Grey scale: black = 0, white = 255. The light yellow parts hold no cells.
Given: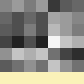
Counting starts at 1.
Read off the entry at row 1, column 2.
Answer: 155
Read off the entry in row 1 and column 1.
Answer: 134
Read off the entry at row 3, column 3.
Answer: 124
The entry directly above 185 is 165
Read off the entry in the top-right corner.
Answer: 103
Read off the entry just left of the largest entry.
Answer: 34
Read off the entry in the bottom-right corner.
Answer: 113
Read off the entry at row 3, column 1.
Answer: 91
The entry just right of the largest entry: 196
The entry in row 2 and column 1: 103
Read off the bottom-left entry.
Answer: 91
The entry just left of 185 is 79

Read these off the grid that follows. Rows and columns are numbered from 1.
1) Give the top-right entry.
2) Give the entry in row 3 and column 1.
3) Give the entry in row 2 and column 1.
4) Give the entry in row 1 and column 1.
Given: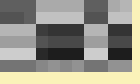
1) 181
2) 181
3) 83
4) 95

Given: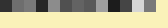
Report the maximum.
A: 214
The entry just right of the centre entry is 89

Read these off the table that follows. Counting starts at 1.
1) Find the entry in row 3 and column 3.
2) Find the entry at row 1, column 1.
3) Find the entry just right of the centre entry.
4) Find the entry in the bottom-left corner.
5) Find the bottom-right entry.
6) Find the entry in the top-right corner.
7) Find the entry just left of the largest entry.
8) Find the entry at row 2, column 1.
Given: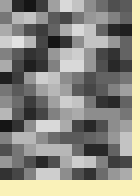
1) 79
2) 160
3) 90
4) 50
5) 171
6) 90
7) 206
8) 118

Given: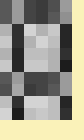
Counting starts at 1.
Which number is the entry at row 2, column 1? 88
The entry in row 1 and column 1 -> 88
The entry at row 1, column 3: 68
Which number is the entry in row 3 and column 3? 211
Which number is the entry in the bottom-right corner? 48
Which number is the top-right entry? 155
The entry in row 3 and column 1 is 178
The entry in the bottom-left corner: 211
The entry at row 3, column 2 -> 48

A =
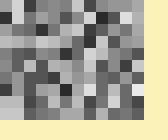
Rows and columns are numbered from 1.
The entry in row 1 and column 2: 211
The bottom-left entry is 199
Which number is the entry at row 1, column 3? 62
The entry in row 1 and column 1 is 159
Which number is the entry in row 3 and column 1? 159
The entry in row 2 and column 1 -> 52
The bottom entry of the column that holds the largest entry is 95
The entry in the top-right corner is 168
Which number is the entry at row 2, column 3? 118
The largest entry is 234
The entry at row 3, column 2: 118
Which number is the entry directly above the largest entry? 95

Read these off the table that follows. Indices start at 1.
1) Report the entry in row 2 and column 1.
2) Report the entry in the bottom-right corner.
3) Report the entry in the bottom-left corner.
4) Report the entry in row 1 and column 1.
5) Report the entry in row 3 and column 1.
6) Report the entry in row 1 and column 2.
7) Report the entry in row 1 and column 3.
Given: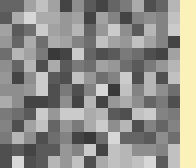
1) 90
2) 193
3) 79
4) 101
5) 162
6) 101
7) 162

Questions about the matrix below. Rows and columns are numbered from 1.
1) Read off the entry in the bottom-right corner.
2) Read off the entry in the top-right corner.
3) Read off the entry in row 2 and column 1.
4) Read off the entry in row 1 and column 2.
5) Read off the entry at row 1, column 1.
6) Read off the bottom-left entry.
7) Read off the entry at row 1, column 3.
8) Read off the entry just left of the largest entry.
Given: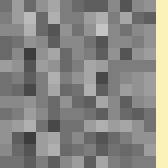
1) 125
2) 146
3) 125
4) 157
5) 114
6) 114
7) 105
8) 146
